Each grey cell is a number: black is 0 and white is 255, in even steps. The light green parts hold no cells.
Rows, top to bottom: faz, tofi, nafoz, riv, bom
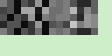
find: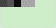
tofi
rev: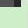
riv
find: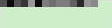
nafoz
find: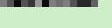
faz
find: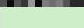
faz
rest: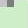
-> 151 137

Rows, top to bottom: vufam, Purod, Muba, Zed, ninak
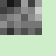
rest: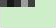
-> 157
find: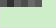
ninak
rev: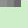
Muba

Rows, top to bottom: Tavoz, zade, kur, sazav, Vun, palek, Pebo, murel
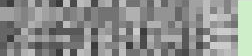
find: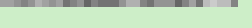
kur
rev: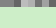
palek
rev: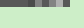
Vun
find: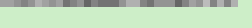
zade
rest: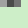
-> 203 203 203 161
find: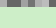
palek
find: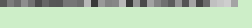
Pebo

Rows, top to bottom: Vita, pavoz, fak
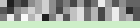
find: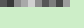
Vita
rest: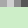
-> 125 71 157 71 112 236 157 86 141 100 100

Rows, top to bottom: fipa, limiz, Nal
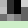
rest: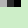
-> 208
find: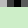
limiz

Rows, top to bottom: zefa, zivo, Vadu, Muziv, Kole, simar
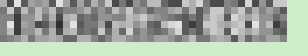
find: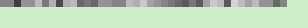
Vadu
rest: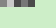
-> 147 119 187 187 104 74 74 201 175 213 119 74 74 132 119 74 213 74 147 90 201 201
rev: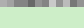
zivo
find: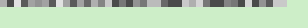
zefa

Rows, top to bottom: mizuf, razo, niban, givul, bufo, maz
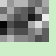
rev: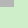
mizuf
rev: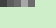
razo
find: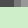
bufo
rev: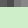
maz

